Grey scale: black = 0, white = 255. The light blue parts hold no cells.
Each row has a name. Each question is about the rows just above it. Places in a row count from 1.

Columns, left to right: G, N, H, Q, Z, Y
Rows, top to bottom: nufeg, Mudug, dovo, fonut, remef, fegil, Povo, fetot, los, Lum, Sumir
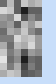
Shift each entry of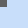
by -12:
[85]
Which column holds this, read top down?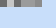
Y
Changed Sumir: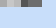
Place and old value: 5, [97]
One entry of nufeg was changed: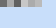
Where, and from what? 2, [186]

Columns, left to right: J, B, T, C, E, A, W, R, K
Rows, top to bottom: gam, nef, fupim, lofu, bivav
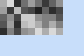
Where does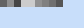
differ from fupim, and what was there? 8, [128]
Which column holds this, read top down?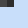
T

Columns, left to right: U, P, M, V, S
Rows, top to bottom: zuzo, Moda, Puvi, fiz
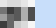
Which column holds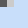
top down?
M
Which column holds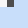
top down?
S
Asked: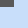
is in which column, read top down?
M
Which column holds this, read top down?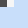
S
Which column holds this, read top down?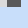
M
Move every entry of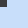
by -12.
[49]
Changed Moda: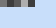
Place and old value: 5, [77]

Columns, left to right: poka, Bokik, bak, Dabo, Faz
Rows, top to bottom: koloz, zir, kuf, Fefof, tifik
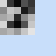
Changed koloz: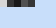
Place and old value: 3, [9]
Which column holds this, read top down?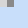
poka
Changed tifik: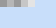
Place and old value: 1, [167]
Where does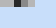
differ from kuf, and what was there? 1, [167]
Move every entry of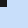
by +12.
[37]

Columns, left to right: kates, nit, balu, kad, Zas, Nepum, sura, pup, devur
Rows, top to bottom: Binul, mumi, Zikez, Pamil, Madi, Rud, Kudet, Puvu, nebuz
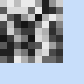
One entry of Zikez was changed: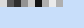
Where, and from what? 9, [189]
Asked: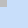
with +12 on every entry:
[201]
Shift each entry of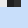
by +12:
[246  44  59]
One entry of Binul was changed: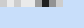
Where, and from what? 3, [189]

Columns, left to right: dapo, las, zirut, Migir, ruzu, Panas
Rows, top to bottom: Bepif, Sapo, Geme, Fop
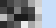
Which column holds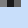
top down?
zirut
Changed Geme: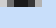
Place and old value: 1, [193]
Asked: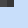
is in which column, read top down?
ruzu
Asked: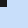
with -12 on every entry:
[14]

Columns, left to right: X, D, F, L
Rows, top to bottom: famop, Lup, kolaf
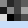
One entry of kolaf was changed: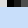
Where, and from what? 3, [40]
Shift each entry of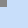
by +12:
[147]
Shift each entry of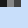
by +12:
[ 37 147  78]
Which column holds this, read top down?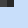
F
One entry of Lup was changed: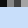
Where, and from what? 1, [25]
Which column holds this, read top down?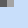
L

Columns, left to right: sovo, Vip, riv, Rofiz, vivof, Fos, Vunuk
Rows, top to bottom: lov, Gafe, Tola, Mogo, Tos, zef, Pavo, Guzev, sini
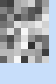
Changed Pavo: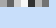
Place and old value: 3, [197]
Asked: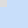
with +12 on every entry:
[233]

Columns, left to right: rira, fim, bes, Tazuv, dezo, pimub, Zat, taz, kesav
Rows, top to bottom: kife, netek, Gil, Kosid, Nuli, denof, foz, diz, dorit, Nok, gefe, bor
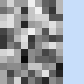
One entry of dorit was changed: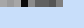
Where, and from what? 1, [183]
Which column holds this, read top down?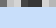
rira
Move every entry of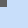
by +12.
[109]
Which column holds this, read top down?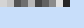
Zat
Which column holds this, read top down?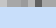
bes
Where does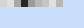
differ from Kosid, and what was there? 6, [167]
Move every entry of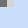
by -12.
[ 99 200]

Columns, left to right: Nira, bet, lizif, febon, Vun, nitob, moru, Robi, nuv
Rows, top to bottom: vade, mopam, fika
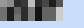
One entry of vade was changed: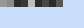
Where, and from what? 8, [30]
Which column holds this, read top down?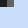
Robi
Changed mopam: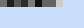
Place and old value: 3, [100]
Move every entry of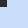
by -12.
[32]

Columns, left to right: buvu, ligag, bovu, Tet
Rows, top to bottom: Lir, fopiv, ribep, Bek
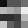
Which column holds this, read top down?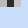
buvu
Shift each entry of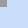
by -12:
[142]
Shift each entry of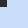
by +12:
[57]
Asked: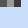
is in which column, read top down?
bovu
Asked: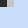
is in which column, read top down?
buvu

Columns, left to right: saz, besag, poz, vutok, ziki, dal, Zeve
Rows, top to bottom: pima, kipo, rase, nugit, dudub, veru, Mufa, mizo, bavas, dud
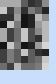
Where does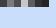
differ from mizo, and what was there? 3, [93]
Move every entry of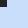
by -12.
[24]
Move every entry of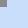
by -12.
[127]
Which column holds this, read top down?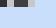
besag
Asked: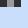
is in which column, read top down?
dal
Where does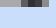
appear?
pima

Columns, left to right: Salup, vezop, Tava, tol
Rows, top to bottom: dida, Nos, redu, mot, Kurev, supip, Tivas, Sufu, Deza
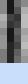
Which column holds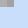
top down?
Salup
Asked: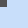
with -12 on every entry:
[71]
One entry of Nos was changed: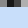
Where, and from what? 3, [83]
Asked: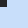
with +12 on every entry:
[50]
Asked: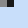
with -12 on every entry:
[125  12]

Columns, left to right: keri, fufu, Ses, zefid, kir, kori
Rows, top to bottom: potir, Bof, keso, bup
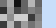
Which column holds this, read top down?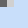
zefid
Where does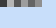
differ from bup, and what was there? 5, [115]
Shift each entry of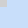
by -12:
[196]
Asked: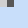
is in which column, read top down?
Ses
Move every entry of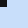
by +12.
[31]
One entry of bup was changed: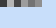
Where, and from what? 3, [87]

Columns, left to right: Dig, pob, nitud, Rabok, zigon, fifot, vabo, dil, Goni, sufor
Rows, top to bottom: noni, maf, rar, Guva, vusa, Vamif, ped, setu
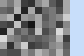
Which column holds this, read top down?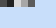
Dig
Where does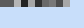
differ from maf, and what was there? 1, [105]
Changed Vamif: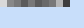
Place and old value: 5, [105]
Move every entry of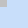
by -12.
[181]
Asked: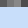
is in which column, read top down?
nitud
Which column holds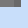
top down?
dil

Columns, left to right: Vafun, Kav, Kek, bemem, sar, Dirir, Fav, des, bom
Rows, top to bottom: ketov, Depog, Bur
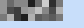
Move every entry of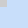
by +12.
[217]
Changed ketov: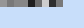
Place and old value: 2, [106]
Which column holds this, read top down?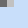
Dirir
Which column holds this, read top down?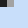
sar
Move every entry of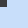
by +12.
[73]

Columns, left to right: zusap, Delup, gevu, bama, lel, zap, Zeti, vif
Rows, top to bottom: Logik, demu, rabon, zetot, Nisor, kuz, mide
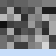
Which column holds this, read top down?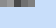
lel
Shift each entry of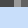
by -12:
[ 61  61 142  86]
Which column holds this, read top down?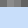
zap

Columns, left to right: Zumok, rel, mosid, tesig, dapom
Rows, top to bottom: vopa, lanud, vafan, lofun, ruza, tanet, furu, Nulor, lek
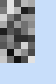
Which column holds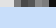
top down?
rel
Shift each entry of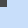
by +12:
[85]
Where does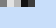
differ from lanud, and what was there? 4, [29]
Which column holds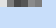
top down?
rel
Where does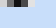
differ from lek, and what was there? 1, [199]

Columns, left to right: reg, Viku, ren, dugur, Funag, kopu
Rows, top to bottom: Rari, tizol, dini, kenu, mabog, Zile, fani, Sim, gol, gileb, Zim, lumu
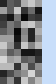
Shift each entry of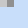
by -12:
[188 132]
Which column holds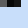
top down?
ren
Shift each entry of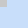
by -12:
[188]

